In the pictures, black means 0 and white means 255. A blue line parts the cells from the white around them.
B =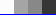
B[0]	252
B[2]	136
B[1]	165

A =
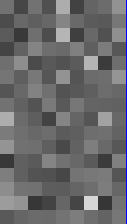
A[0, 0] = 113
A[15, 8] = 119
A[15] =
[89, 101, 107, 106, 115, 125, 109, 99, 119]
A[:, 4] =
[173, 133, 181, 106, 82, 147, 83, 89, 133, 91, 73, 113, 71, 92, 102, 115]
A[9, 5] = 95
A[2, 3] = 77
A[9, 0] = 123
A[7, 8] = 97
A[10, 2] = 111
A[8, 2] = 94
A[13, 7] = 125
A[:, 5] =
[66, 105, 63, 128, 91, 84, 88, 119, 101, 95, 98, 104, 116, 101, 69, 125]
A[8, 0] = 173
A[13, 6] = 110
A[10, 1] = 113
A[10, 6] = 126
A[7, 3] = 122
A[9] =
[123, 111, 104, 109, 91, 95, 110, 112, 99]
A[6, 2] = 130
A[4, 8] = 110
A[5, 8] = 149
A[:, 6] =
[100, 91, 104, 95, 180, 108, 95, 100, 85, 110, 126, 90, 120, 110, 214, 109]
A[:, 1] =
[70, 104, 57, 98, 142, 95, 104, 97, 107, 111, 113, 96, 96, 115, 148, 101]
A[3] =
[68, 98, 132, 110, 106, 128, 95, 124, 87]
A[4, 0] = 111
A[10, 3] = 95

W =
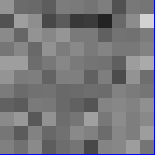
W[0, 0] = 148
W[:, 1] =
[107, 158, 102, 135, 158, 124, 107, 91, 152, 91, 113]
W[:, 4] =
[124, 91, 149, 124, 135, 127, 105, 105, 109, 113, 109]
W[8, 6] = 160
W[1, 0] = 82
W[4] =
[158, 158, 109, 120, 135, 122, 116, 114, 95, 157, 170]
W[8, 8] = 140
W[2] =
[138, 102, 147, 135, 149, 122, 122, 96, 115, 113, 124]
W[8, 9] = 126
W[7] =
[97, 91, 122, 120, 105, 97, 84, 132, 135, 130, 144]
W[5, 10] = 110
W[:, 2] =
[105, 142, 147, 105, 109, 126, 113, 122, 88, 130, 138]
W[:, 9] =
[120, 140, 113, 120, 157, 147, 123, 130, 126, 126, 157]
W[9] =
[118, 91, 130, 104, 113, 137, 129, 108, 135, 126, 157]
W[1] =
[82, 158, 142, 72, 91, 56, 59, 35, 105, 140, 210]
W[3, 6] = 122
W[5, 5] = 127
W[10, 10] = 117
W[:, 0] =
[148, 82, 138, 118, 158, 148, 123, 97, 138, 118, 128]
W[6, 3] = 114
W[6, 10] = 117
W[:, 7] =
[126, 35, 96, 132, 114, 126, 108, 132, 120, 108, 132]
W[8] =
[138, 152, 88, 146, 109, 117, 160, 120, 140, 126, 137]

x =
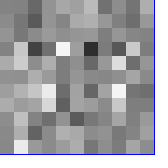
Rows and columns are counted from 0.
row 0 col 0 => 131
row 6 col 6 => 102
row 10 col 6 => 119
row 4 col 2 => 141
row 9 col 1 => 174
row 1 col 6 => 175
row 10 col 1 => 235
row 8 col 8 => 165
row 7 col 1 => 156
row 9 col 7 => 146
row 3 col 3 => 112
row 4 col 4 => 125
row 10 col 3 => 139
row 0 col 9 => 116
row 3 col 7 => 124
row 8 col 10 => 153
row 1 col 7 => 151
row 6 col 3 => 235
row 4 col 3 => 174
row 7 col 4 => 96
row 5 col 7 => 135
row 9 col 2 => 99
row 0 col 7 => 113
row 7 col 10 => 126
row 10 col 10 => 141
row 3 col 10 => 125
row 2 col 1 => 120
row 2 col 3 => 154
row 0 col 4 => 167
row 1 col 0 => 139
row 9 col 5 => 169
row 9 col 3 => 139
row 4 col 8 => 221
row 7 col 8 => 200
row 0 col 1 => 130
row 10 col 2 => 153
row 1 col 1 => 119
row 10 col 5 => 173

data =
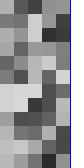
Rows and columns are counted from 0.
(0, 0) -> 175
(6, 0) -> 210
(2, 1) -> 148
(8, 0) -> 158
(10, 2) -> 169
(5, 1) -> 81
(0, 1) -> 88
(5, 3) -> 101
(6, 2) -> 214
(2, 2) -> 207
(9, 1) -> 117
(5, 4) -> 211
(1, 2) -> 206
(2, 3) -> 49
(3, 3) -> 150
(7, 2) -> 57
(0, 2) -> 65
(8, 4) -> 179
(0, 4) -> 148

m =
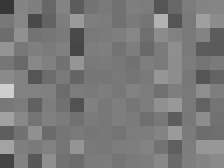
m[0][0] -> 55
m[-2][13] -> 125
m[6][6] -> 121
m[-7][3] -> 108
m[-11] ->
[120, 134, 73, 98, 125, 154, 126, 124, 113, 122, 117, 178, 85, 121, 159, 140]
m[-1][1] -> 131
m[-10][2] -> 115
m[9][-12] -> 117
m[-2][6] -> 121
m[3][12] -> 142
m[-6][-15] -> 130
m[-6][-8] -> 120
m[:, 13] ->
[124, 121, 121, 121, 124, 120, 121, 121, 120, 123, 125, 126]
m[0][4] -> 131
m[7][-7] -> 118
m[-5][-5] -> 144
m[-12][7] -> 121
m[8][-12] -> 123
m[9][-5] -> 131
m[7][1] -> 124
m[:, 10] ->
[124, 117, 111, 106, 126, 121, 124, 125, 111, 125, 131, 125]
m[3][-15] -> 120
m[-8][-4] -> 141
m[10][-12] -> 118
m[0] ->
[55, 132, 126, 103, 131, 92, 115, 121, 114, 127, 124, 85, 104, 124, 132, 133]
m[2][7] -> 123
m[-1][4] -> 114
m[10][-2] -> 151
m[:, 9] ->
[127, 122, 134, 125, 114, 116, 129, 118, 123, 124, 126, 122]

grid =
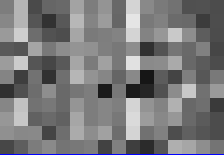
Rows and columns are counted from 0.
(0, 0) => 125
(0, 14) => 81
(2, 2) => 109
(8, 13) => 105
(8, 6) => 125
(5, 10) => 22
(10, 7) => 66
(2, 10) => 131
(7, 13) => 104
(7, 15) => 58
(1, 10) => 121
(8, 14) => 91
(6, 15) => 154
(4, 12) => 170
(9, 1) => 136
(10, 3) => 138
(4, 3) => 70
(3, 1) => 84
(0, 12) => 114
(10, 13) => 166
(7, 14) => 111
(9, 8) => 109
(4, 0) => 156
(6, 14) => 113
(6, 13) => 200
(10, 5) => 120
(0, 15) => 76
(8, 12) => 151
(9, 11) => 129
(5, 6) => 147
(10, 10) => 43
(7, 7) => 134
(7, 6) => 125
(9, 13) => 96
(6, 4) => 105

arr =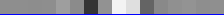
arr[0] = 142
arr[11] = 137
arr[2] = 141
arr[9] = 223
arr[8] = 243
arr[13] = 147
